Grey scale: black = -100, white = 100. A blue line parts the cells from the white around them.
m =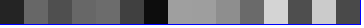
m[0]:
-72
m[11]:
66
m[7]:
25
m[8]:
24
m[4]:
-15

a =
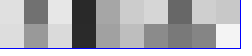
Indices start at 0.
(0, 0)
76
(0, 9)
57
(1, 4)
26
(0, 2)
81
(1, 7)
-5
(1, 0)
73
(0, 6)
68

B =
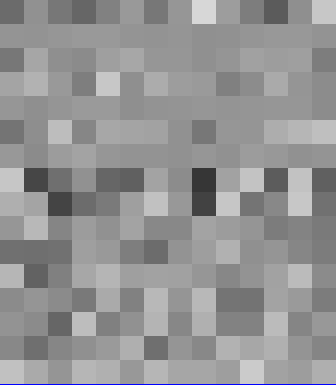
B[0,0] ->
-16
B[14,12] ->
16
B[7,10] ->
53
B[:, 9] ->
[23, 14, 17, 0, 16, 18, 14, 27, 55, 22, 39, 6, -9, 2, 40, 24]
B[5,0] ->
-9
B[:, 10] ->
[-2, 17, 26, 10, 17, 17, 22, 53, -9, 17, 13, 15, -10, 2, 31, 59]
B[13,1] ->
9
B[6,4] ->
18
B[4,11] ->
18
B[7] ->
[55, -45, -13, 14, -20, -25, 28, 10, -58, 27, 53, -28, 52, -25]
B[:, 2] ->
[-7, 18, 12, 20, 17, 48, 22, -13, -47, 4, -11, 0, 9, -20, 5, 17]
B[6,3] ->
28
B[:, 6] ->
[-7, 15, 18, 35, 15, 27, 15, 28, 51, 7, -15, 27, 44, 41, -13, 43]
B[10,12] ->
5
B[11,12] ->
47
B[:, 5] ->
[20, 16, 31, 12, 12, 29, 15, -25, 25, 28, -1, 25, 1, 14, 37, 19]
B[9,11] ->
-3
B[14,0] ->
7
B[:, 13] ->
[56, 15, -2, 10, 10, 50, 16, -25, -11, -4, -3, 9, -3, 19, 4, 37]
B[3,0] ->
29
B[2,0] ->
-7
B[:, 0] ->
[-16, 16, -7, 29, 18, -9, 19, 55, 37, 18, -12, 43, 9, 15, 7, 51]
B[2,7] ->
18
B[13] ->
[15, 9, -20, 48, 0, 14, 41, 6, 38, 2, 2, 47, 4, 19]
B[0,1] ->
14
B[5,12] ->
43
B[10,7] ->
15

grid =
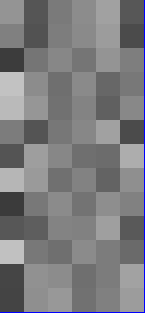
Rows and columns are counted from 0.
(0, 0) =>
16
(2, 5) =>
-1
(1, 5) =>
-41
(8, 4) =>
11
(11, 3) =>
-13
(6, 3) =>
-13
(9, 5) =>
-30
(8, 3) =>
-10
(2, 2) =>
6
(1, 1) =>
-36
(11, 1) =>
14
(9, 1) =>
-26
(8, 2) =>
9
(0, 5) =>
-32
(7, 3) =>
2
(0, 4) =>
26
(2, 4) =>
16
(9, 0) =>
-32
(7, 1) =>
21
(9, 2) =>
3
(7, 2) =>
-12

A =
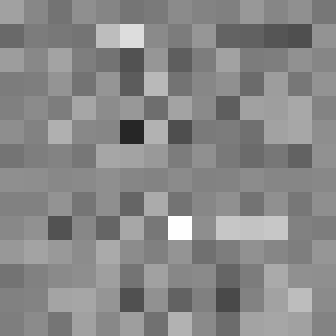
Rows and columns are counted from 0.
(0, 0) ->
26
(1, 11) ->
-33
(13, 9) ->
-15
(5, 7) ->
-39
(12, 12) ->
48
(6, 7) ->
-3
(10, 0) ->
19
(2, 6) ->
18
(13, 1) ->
9
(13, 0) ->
-1
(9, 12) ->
1
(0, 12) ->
13
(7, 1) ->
11
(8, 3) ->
-8
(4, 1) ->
9
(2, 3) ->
-1
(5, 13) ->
11
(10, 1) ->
28
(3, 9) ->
13
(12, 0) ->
1
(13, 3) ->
26
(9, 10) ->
53
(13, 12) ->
26
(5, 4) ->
5
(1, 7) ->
-3
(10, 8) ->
-12
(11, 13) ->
12
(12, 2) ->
29
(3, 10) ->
-16
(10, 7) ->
16
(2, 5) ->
-36
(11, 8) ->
8
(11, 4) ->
25
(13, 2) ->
-8
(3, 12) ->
-7
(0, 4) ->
4
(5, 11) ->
27
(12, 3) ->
30
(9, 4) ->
-21
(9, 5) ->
31
